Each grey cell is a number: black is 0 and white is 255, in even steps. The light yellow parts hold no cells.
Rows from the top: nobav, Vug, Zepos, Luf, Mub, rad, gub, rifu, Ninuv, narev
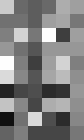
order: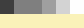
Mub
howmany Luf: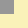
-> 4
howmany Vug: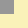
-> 0
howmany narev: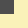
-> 0
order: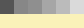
rad

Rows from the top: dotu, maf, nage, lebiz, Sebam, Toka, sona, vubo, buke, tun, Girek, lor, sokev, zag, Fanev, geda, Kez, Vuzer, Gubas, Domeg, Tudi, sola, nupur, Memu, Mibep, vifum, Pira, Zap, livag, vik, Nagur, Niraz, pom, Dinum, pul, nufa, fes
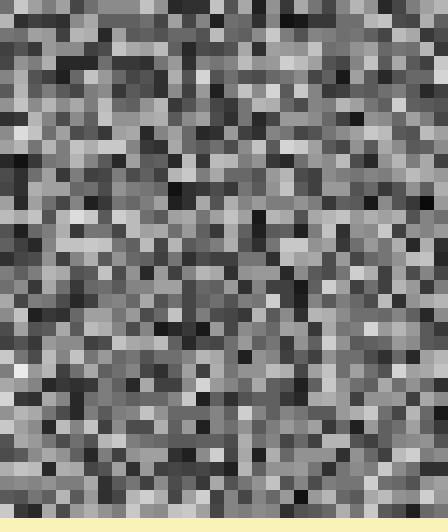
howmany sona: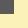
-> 7
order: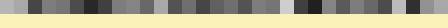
sola
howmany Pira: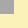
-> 2
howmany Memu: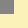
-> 2
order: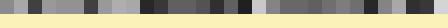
livag

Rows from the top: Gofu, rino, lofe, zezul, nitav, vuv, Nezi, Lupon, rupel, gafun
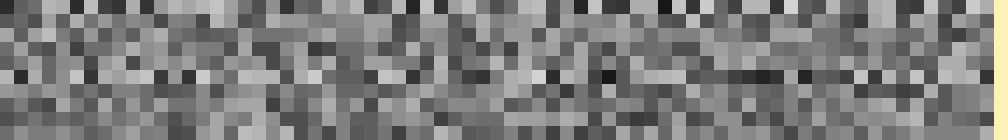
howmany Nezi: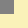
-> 6
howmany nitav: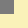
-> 11
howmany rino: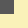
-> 5
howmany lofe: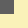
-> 7
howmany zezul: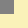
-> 3
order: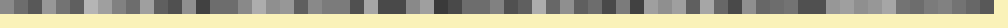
zezul
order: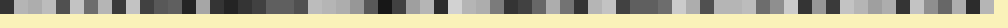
vuv

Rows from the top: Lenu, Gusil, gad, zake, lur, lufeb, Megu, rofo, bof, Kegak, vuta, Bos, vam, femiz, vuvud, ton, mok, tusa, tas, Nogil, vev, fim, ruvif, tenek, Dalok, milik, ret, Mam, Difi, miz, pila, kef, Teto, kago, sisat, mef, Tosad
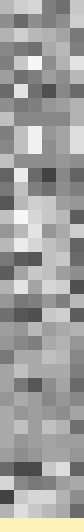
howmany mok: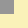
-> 2
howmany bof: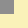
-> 0
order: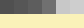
ruvif

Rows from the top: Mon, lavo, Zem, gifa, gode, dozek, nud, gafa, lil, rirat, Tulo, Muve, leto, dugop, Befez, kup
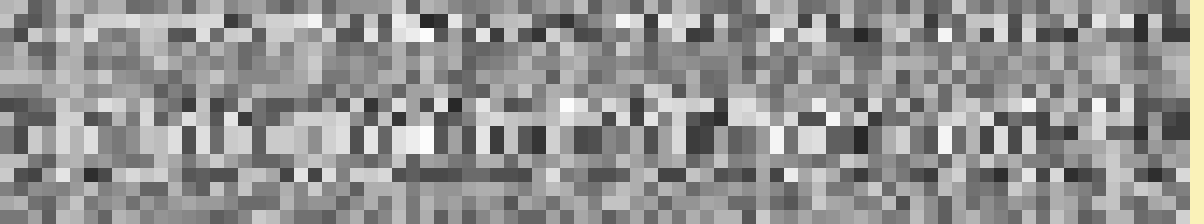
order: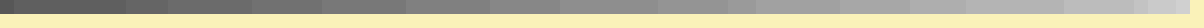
kup
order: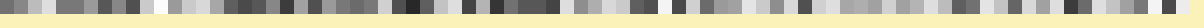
Tulo
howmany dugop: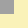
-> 8
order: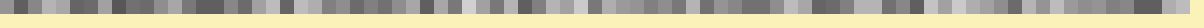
Mon
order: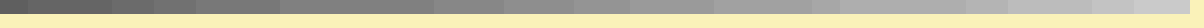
Muve
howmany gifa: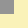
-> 11

